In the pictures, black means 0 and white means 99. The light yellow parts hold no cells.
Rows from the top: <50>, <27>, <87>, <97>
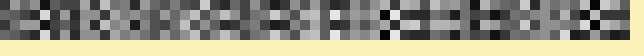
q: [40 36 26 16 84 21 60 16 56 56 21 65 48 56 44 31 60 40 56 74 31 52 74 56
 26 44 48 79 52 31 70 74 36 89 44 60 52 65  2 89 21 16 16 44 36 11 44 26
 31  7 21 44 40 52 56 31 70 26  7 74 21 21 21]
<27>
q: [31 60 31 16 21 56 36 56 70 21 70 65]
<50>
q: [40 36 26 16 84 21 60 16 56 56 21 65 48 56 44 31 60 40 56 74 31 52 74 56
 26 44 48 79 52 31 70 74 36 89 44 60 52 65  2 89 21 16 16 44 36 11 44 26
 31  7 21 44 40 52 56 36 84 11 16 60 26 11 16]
<97>
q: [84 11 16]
<97>
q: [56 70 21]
<50>

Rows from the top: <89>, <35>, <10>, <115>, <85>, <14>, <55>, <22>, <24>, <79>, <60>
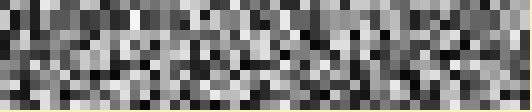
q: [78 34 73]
<115>
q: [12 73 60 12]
<22>
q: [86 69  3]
<115>
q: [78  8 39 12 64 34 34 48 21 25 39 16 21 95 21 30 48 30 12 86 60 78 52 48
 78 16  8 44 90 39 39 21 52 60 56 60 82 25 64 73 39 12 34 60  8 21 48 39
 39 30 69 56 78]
<10>
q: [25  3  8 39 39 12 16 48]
<14>

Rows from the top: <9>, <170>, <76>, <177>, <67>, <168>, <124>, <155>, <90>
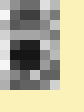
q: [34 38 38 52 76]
<76>
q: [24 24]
<170>

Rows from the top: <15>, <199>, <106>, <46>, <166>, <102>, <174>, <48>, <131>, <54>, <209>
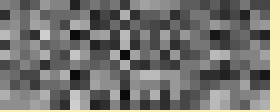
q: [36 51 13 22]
<166>
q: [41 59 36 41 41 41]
<199>
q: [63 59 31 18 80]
<209>
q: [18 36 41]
<46>

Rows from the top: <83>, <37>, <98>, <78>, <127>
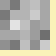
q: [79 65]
<37>
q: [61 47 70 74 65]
<83>
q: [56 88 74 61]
<98>
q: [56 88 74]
<98>

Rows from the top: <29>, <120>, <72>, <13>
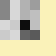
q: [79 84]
<13>
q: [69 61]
<29>
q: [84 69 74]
<120>

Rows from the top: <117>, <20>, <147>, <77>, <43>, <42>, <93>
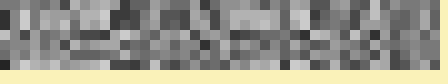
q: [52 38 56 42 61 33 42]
<42>
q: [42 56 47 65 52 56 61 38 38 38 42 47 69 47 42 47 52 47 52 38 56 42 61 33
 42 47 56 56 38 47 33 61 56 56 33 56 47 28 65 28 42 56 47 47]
<42>

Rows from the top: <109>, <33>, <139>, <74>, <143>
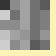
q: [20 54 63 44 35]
<109>
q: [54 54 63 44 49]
<139>
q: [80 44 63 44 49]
<33>
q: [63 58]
<74>
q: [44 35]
<109>
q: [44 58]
<74>
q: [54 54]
<139>

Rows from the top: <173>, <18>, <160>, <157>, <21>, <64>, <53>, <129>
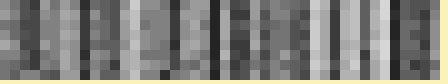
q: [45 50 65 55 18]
<64>
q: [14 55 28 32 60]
<173>
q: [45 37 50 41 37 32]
<53>
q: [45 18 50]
<173>
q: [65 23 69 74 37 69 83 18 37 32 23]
<18>

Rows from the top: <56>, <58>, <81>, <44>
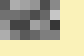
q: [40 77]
<58>
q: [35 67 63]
<56>

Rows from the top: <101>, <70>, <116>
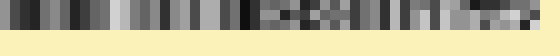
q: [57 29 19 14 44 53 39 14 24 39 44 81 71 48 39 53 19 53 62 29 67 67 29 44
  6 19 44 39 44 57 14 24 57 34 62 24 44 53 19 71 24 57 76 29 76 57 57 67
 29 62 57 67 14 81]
<116>
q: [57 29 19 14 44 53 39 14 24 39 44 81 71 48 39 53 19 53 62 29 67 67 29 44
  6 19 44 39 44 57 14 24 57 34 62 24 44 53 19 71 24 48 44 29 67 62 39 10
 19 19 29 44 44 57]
<101>

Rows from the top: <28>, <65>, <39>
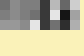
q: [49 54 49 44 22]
<65>
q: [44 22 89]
<65>
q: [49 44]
<65>
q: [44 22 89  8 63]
<65>
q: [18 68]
<39>
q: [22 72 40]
<28>

